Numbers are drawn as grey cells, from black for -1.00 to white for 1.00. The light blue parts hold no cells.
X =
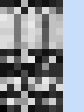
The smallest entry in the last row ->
-0.99
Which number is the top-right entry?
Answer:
-0.64
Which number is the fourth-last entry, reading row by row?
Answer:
-0.74
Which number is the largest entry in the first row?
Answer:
0.41
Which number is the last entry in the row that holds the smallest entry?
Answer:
-0.64
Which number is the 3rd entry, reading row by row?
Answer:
-0.87
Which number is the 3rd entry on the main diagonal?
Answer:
-0.07
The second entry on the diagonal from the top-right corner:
0.18
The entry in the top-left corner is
-0.74
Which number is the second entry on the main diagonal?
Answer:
0.05
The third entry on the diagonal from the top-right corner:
-0.29
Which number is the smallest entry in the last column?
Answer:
-0.87
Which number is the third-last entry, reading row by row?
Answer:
-0.74
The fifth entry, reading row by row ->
-0.87
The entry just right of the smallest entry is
-0.52
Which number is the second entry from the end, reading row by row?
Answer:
-0.52

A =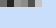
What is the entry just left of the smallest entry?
-0.14
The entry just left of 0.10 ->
0.20

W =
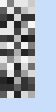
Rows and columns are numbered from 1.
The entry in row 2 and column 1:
-0.26
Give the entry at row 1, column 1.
0.92
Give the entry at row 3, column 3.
0.70
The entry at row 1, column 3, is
0.81
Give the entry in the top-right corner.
0.59
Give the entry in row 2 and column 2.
0.81
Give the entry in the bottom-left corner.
-0.26
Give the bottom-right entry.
0.35
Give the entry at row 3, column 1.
-0.49
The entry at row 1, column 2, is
0.00
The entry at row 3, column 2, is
-0.71

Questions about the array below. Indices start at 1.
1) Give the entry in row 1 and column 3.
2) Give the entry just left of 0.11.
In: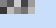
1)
0.59
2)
0.46

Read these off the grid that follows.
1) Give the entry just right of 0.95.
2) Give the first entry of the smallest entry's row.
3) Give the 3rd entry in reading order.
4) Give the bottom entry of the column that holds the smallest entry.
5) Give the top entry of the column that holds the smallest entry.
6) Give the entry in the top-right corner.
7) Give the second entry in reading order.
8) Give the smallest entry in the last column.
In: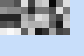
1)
0.85
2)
-0.17
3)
-0.38
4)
0.27
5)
-0.94
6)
0.73
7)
-0.17
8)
-0.38

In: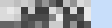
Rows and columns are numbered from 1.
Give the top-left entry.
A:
0.60
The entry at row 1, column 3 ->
0.49
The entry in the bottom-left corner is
-0.21
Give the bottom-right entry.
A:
-0.31
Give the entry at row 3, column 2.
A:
0.72
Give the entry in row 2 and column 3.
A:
0.72
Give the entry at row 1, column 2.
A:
0.60

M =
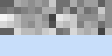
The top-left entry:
-0.24
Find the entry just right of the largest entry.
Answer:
0.80
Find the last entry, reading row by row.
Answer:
0.46
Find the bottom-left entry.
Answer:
-0.24
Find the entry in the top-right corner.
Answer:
0.11
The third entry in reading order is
0.34
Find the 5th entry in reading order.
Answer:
0.11
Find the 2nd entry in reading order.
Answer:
-0.24
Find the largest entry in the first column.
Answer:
0.92
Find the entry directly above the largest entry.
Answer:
-0.11
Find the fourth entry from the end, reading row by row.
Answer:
0.34
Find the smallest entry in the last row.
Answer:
-0.48

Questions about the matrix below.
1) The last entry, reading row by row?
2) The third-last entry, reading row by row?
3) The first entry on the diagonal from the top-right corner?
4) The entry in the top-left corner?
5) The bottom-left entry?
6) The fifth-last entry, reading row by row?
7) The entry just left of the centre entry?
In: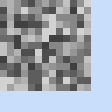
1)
0.28
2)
-0.39
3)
0.65
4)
0.28
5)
0.65
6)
-0.06
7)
-0.16

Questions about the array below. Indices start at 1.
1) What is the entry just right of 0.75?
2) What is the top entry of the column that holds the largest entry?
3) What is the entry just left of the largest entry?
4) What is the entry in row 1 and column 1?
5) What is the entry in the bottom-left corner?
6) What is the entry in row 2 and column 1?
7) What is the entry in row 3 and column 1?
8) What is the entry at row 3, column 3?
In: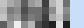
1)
-0.74
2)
0.21
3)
0.21
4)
0.53
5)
-0.26
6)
0.43
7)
0.53
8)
0.21

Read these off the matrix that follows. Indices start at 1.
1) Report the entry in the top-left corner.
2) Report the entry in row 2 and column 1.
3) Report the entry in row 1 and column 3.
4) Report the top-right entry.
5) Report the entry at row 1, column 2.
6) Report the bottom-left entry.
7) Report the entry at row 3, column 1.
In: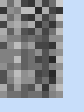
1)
0.36
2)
-0.58
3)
0.36
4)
0.59
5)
-0.12
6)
0.12
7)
0.36

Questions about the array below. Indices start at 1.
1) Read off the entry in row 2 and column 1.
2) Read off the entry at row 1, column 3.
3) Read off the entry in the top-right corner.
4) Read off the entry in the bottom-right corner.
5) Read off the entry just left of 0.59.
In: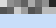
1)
-0.36
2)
0.00
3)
-0.70
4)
0.46
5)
-0.24
